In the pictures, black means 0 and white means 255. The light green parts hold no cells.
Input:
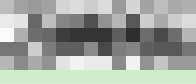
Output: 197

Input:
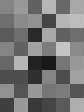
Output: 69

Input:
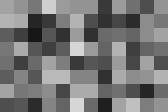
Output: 192

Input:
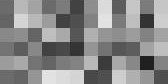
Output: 176

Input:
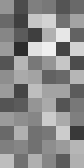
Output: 134

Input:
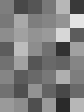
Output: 154
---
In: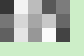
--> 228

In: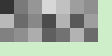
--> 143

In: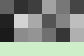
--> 140

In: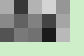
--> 121

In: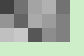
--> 200

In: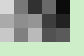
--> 128

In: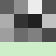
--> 108

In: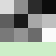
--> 147
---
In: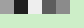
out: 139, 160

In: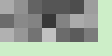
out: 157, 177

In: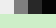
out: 4, 238

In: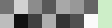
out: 100, 189

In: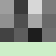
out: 124, 66

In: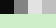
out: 191, 11

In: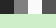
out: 85, 38
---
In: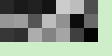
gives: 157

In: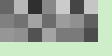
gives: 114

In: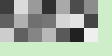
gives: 176

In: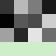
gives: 88

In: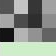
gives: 76

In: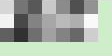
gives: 72

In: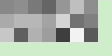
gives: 183

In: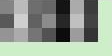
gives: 207
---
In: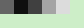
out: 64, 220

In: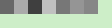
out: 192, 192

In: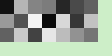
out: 10, 244

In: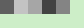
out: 166, 195

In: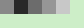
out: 108, 200

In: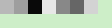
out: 231, 231

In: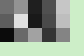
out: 25, 224

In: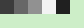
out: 145, 243

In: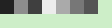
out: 236, 236

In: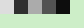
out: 171, 221
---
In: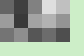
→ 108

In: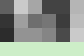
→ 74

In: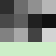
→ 66

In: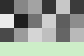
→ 101

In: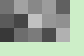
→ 76

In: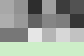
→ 215

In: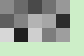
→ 125

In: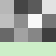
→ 134
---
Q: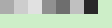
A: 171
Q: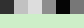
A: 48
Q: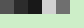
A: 83
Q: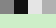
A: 132
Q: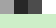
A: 163
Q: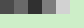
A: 75
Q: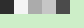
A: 45
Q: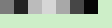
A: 123
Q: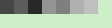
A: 70
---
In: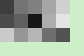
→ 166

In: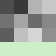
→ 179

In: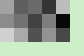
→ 53

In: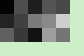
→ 84

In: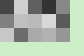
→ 51

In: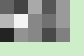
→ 86
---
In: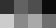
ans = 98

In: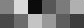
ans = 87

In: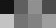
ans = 95

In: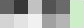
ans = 194

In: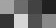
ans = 108

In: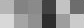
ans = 66

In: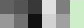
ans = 56
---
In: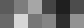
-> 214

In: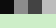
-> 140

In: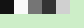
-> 250

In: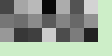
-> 55

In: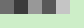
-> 59

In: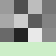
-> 35

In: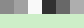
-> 161

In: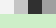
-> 197

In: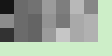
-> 107
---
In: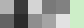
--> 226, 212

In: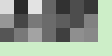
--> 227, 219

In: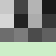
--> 214, 200

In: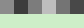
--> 190, 139

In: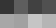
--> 197, 181

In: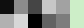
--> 215, 199
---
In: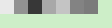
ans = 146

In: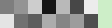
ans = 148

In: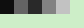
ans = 100

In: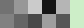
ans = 151

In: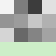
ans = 125

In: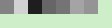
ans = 209

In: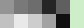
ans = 121

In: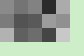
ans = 116

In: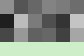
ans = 85
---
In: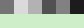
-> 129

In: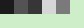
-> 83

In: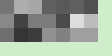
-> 173

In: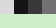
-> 56

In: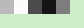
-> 125

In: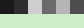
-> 106

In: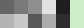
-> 180

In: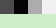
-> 76
